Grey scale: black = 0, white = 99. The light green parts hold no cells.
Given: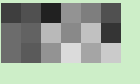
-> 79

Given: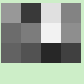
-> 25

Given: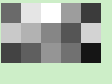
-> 8

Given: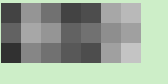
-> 76

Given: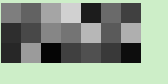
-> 5

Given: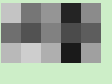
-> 62

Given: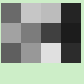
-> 17
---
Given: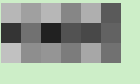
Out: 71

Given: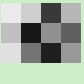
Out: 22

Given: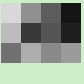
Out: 36

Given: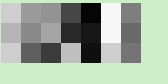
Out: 57

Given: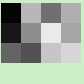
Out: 43

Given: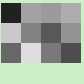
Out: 60
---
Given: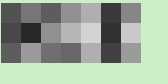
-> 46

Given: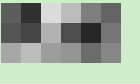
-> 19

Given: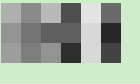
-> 53

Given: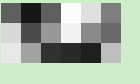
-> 9

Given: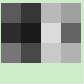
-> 21

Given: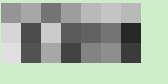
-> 65

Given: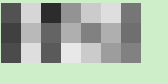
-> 83
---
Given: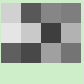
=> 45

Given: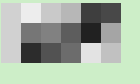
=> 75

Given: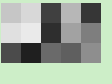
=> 55

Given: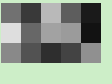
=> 56

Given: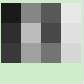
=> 83

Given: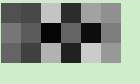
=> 59

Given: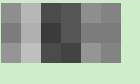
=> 51

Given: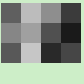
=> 27

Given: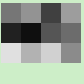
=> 54
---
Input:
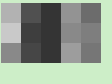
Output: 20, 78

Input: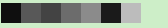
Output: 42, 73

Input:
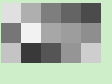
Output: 65, 94

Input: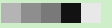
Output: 47, 90

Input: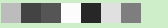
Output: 98, 98

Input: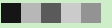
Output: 35, 79

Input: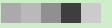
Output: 56, 79

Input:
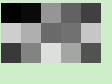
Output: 41, 86

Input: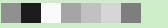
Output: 64, 97
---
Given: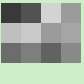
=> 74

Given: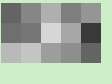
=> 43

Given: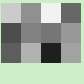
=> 30

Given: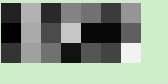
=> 0

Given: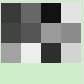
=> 26

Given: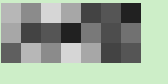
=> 65
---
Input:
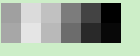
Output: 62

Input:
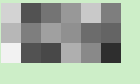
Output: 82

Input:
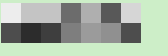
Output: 92

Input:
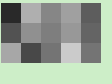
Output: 16

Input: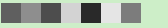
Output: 37

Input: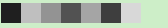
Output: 12
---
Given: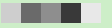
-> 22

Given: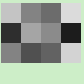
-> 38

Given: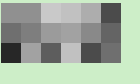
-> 29

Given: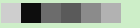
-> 54

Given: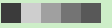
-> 45

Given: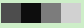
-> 48

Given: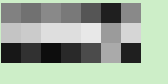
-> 66

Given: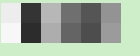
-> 30

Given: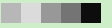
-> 45

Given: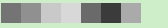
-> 23
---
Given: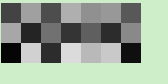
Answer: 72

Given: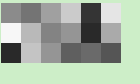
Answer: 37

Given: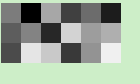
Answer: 22

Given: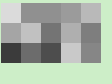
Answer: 30

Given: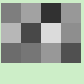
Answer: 46

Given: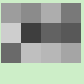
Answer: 74

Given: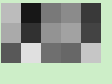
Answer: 43
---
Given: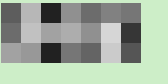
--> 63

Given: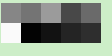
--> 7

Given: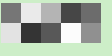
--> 34

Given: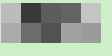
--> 32

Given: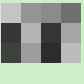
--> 21

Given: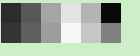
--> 61

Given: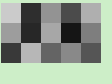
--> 65

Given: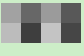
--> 76

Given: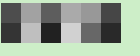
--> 13

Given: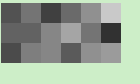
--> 52
